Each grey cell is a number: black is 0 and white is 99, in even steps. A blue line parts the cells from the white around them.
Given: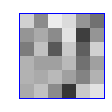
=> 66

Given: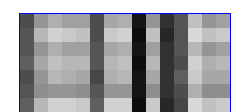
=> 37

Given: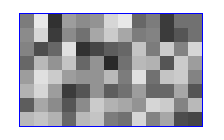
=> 72

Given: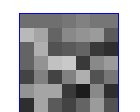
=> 18

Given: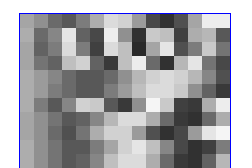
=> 67

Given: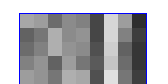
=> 61

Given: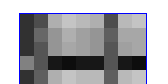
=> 19

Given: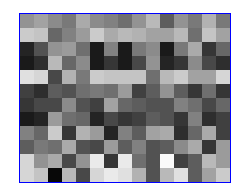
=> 83
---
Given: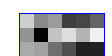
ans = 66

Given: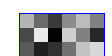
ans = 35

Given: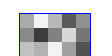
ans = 75

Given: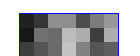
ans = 24

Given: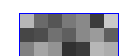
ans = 50

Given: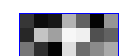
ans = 46

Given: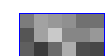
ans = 37

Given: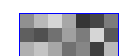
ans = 68
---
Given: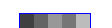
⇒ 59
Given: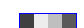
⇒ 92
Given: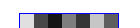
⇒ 21
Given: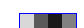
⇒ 35
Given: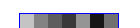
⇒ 58
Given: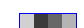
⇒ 23
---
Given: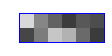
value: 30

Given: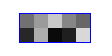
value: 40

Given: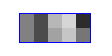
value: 17

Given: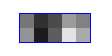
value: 50

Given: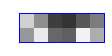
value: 48

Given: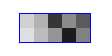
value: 35

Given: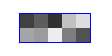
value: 86

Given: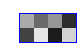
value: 18
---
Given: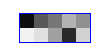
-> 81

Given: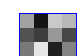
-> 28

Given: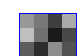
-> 28

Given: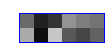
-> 38

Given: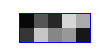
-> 9

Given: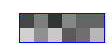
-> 71

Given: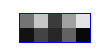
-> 3

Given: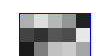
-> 90
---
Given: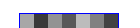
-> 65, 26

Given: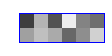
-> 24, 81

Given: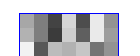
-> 65, 57

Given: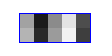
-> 63, 24

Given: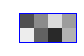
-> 31, 69

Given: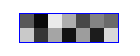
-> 34, 84

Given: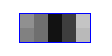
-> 56, 72

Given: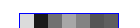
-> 85, 37

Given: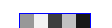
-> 59, 9
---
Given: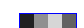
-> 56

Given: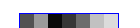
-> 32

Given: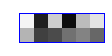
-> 25

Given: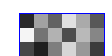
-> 23

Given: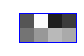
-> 33

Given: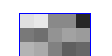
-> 40

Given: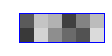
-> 32

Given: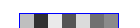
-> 44
